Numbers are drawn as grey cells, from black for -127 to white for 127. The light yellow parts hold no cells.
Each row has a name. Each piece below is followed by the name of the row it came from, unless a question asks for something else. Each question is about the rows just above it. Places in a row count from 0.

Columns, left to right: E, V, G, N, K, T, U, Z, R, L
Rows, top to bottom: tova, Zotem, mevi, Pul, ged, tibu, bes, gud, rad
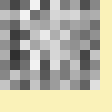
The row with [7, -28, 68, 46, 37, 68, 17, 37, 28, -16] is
mevi
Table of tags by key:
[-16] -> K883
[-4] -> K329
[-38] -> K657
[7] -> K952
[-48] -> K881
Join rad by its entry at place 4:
K329
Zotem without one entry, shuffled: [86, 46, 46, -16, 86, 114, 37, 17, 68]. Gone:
[77]
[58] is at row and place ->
Pul, 0
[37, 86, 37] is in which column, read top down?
Z
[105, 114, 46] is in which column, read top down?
N

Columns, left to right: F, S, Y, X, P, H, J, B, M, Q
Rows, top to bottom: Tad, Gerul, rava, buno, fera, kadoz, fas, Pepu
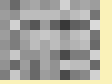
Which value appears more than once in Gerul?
[60]
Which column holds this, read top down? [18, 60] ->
P
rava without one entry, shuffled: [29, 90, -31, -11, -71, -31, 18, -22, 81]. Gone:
[-41]
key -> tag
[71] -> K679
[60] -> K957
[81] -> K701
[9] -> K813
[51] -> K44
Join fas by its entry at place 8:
K957
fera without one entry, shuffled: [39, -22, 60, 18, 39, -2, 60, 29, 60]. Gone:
[51]
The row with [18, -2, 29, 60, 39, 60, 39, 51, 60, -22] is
fera
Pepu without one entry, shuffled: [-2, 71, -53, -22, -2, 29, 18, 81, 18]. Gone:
[9]

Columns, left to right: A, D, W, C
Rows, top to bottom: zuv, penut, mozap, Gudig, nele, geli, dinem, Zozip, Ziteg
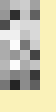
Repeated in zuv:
[33]
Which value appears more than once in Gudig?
[111]
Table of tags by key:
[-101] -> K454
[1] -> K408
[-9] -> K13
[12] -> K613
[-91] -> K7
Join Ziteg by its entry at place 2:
K613
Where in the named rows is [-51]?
mozap, 0
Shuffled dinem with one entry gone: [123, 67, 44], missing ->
[55]
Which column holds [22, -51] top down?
A

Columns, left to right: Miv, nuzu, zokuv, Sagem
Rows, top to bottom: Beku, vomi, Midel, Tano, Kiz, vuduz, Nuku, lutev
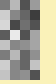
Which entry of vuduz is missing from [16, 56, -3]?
[-25]
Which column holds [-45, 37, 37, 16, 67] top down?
Sagem
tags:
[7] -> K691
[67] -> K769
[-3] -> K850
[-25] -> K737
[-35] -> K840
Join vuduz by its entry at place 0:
K850
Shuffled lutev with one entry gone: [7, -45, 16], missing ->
[67]
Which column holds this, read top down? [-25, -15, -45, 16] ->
zokuv
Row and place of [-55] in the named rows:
Midel, 1

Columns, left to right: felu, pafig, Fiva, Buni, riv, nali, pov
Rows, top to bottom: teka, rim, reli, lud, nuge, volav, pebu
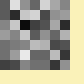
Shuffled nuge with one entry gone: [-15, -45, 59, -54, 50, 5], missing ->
[-4]
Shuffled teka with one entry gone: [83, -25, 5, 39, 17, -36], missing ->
[95]
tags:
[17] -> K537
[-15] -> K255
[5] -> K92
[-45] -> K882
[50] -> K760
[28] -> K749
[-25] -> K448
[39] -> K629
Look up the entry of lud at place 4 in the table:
K537

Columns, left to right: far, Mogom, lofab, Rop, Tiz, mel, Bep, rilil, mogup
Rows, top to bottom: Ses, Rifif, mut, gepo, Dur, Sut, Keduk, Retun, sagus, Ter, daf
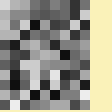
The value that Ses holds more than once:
[-13]
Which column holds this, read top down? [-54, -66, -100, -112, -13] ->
Mogom
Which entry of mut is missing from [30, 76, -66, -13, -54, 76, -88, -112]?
[64]
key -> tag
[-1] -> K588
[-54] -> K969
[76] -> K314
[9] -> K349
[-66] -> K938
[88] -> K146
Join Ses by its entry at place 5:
K588
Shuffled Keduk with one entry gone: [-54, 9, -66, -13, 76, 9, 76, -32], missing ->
[19]

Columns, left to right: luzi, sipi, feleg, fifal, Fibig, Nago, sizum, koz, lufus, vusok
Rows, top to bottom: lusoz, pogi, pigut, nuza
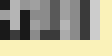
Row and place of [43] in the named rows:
nuza, 6
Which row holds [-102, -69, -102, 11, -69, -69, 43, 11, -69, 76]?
nuza
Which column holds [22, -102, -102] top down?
feleg
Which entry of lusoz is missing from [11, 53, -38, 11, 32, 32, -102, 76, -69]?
[22]
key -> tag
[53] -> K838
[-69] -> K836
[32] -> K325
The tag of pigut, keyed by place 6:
K838
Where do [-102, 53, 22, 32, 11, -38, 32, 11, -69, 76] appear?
lusoz

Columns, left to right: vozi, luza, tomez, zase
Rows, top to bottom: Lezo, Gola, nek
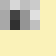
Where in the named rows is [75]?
Lezo, 3
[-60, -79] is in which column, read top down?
luza
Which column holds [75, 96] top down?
zase
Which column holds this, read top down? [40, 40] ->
vozi
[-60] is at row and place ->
Gola, 1

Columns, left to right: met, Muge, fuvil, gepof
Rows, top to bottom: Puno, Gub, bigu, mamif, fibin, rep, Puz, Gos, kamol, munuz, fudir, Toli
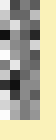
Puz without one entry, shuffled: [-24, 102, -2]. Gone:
[-12]
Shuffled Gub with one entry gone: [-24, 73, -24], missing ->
[61]

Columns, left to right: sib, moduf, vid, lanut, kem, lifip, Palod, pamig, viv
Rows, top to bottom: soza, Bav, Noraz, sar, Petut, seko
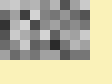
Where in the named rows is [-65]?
Bav, 2
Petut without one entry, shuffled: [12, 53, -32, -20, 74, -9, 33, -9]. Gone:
[-85]
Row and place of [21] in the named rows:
Bav, 6
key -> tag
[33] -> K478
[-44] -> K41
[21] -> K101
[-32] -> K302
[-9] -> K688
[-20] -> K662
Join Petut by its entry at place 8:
K478
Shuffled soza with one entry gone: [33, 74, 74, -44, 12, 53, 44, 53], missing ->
[64]
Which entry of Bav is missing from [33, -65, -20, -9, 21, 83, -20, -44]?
[2]

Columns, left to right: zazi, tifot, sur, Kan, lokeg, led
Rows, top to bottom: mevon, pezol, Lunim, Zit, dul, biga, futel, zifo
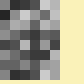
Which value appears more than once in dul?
[-59]
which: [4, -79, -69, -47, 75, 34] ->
zifo
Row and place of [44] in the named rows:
Lunim, 1

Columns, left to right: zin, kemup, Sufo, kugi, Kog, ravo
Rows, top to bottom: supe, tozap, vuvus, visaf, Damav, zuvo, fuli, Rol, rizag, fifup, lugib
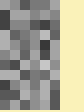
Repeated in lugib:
[36]
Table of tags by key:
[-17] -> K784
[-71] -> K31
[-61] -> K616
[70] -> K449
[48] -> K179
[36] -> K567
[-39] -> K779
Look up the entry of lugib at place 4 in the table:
K567
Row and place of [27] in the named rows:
tozap, 4
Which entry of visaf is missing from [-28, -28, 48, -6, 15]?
[59]
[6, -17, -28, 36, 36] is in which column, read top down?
ravo

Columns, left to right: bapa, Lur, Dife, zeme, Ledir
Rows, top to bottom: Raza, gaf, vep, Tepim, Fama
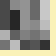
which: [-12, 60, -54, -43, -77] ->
Fama
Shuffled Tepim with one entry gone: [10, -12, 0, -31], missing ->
[49]
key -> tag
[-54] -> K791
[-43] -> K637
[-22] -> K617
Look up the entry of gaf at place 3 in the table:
K617
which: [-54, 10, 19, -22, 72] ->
Raza

